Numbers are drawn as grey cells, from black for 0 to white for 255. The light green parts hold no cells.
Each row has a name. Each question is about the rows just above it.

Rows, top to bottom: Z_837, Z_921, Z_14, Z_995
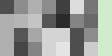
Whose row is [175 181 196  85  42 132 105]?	Z_921
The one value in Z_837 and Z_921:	[175]
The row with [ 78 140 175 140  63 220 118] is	Z_837
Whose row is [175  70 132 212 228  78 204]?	Z_995

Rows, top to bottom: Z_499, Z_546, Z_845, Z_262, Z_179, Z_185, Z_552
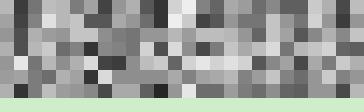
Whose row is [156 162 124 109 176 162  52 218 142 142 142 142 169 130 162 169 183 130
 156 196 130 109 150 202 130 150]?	Z_185
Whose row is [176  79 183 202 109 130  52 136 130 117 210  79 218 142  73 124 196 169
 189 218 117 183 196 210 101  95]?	Z_262
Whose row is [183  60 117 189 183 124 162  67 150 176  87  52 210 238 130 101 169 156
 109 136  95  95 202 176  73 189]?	Z_499
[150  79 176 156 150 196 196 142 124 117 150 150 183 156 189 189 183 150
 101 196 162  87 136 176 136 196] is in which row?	Z_845

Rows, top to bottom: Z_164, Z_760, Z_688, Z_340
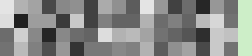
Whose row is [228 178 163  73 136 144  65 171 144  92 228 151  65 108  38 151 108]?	Z_164
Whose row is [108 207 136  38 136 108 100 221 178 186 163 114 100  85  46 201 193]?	Z_688
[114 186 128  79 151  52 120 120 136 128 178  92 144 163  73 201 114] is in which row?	Z_340
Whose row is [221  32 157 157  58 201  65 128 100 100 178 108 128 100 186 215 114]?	Z_760

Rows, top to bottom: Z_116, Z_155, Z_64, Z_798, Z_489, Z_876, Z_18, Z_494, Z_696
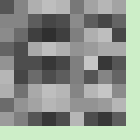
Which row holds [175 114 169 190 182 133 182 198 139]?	Z_18
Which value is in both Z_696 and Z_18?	[182]
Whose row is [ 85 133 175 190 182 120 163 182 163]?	Z_116
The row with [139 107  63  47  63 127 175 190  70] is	Z_64
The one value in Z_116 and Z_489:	[85]
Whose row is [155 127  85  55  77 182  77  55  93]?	Z_696

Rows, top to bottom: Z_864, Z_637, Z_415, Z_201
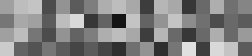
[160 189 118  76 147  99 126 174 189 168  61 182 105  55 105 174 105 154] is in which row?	Z_415
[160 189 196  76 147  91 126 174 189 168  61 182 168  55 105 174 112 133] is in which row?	Z_864
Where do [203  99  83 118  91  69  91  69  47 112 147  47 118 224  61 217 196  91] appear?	Z_201
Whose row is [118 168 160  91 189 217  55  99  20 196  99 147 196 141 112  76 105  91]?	Z_637

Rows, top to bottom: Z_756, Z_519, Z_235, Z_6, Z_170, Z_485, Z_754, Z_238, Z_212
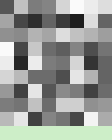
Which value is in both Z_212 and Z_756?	[132]
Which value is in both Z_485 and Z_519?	[100]
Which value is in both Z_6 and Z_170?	[116]
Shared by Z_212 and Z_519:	[71]
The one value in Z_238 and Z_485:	[108]
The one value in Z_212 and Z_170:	[116]

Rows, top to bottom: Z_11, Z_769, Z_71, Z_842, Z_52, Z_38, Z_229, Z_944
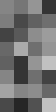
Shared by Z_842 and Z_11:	[149]
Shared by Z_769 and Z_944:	[73]
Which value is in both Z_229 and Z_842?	[104]
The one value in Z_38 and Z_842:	[111]

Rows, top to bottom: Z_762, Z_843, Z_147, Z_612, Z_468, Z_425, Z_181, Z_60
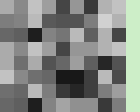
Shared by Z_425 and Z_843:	[186]
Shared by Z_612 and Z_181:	[158]
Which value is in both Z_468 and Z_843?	[83]
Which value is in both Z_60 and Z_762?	[57]

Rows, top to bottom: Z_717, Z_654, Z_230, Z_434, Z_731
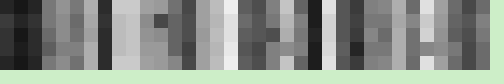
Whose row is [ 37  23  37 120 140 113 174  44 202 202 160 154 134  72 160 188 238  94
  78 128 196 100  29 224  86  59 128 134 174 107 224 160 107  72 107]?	Z_731
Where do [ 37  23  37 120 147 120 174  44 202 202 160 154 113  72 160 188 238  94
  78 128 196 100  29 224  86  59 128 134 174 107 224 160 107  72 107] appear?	Z_717
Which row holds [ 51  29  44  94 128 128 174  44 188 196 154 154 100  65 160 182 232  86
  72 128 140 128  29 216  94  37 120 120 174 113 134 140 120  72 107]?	Z_434

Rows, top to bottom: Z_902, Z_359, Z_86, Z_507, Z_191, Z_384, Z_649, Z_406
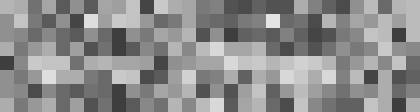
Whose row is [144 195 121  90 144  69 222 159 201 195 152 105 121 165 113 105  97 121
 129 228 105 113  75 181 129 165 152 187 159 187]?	Z_359
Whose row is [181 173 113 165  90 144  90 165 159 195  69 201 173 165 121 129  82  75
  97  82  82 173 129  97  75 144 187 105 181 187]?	Z_902
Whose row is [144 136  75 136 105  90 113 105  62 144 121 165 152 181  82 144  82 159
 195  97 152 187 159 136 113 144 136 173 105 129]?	Z_649
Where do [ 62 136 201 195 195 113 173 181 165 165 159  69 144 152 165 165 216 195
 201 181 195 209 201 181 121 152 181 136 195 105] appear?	Z_191

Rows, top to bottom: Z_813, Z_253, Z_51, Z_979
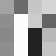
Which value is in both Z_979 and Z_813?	[198]
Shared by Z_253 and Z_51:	[252]

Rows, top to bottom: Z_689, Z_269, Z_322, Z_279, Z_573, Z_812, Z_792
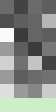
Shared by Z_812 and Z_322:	[94]
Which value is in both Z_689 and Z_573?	[67]
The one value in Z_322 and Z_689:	[94]
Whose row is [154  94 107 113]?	Z_812
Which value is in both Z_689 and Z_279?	[94]
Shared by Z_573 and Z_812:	[113]

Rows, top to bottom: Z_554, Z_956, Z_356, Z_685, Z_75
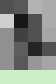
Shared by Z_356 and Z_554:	[81]
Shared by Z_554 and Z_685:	[81]
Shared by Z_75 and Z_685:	[144]
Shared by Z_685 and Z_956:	[81]
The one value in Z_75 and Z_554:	[88]
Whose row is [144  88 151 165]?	Z_75
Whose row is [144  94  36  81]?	Z_685

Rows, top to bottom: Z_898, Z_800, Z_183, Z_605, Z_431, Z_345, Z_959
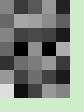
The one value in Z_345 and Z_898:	[152]
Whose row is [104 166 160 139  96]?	Z_800
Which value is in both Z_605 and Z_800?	[104]
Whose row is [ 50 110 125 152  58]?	Z_431
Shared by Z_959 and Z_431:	[152]

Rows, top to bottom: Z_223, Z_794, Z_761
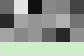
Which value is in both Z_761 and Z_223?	[136]
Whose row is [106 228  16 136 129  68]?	Z_223
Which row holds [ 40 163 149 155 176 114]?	Z_794

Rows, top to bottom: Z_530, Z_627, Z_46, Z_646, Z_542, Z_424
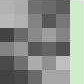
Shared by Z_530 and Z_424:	[106]
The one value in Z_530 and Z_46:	[106]

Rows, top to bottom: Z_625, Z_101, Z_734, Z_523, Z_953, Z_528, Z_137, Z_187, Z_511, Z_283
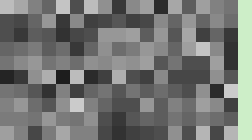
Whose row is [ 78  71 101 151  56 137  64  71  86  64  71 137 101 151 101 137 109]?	Z_101
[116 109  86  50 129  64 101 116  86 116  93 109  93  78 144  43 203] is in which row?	Z_137

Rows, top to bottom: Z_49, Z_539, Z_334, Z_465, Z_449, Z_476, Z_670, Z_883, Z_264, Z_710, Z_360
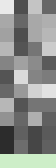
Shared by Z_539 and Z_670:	[103]
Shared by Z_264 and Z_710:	[96]
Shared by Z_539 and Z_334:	[168]

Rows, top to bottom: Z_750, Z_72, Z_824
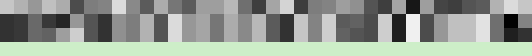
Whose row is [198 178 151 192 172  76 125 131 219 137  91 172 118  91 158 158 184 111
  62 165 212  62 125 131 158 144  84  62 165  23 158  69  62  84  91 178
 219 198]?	Z_750
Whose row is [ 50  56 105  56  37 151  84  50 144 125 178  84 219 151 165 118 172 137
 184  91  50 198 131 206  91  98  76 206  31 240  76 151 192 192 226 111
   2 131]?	Z_72
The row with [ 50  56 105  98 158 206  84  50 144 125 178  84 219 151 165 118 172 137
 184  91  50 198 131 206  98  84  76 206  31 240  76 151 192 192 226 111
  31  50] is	Z_824

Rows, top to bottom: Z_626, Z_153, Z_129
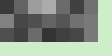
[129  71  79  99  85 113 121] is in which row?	Z_153
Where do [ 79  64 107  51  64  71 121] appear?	Z_129
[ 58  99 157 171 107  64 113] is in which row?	Z_626

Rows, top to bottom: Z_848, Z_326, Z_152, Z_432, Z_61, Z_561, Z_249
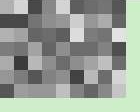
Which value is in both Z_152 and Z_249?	[101]
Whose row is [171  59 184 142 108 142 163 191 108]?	Z_61
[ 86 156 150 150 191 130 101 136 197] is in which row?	Z_249
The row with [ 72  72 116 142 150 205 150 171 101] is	Z_326
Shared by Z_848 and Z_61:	[108]

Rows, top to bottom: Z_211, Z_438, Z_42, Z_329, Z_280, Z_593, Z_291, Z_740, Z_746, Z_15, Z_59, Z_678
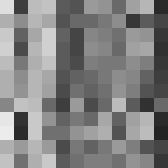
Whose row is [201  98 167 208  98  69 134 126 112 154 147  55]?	Z_42
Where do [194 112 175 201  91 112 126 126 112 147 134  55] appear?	Z_678

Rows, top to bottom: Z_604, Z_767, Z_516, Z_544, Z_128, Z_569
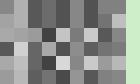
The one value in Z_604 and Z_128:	[135]
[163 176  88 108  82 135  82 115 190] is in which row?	Z_767
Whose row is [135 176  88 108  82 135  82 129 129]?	Z_604

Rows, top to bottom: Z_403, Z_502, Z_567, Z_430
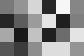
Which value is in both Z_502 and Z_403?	[38]
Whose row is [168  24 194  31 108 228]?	Z_567
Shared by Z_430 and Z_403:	[148]

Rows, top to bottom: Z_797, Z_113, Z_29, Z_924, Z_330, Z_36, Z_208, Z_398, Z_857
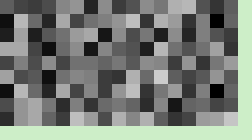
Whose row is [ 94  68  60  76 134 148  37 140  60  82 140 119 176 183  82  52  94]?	Z_797
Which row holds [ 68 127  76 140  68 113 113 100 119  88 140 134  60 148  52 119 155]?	Z_330
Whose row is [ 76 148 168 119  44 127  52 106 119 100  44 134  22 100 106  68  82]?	Z_398
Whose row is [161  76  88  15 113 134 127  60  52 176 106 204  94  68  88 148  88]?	Z_36
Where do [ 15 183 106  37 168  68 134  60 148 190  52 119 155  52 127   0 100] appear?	Z_208

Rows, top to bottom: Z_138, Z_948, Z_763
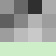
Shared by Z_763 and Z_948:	[157]
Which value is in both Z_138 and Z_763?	[172]
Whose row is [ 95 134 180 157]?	Z_948

